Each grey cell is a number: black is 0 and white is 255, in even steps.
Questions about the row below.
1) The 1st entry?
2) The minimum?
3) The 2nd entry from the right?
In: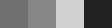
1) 112
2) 33
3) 210
